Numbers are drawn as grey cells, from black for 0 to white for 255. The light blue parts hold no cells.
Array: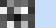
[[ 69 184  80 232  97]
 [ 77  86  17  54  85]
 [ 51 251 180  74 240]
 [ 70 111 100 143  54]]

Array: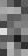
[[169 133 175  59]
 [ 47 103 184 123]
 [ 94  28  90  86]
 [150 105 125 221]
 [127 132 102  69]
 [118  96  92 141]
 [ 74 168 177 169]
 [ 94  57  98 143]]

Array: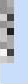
[[188 203]
 [ 66 244]
 [171 153]
 [167 196]
 [ 32 193]
 [160 146]
 [ 66 208]
 [155 144]
 [174 147]]

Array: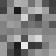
[[169 142 154 126  81  39  72 157]
 [153 120  62  56 234  29  95 158]
 [146 142 216 191  82 190 160 104]
 [130 128 143 139 127 137 124 131]
 [ 87 129 103 117 101 150 158 130]
 [144 143  59  98 212 135 140 149]
 [ 71 163 193 177 143  25 145  64]
 [ 63  84 163 114 170 176 124  76]]

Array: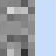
[[134  49 150 192 109]
 [140 110 144 154 131]
 [162 100 109  93 155]
 [139 157 144 145 145]
 [141 133 145 146 141]
 [152 129 124 109 150]
 [111 193 185 215 123]
 [146  93 131 132 136]]

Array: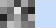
[[117 127 173 192 104]
 [178  93 164 121  34]
 [ 33  66 227 106 133]
 [ 97 166  68 162 177]]

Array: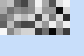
[[ 58 136   6 111  56 212 211 186 135 247]
 [239 172 239 151 208  74  71 103 188  98]
 [ 45 220 119 214  67 216 182 210 146 114]
 [214  12 152 150 220 141 127 141 114 168]
 [246 222  83 168 241 145  71 100 194 179]]
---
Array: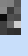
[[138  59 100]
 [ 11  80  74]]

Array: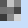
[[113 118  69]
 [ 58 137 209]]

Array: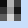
[[ 50 156  20]
 [ 93 213  88]]

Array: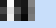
[[ 70 224  82]
 [ 42 237  53]]

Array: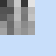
[[ 83  82 181]
 [ 89 117 186]]

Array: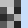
[[ 77 203  37]
 [ 41  82 174]]
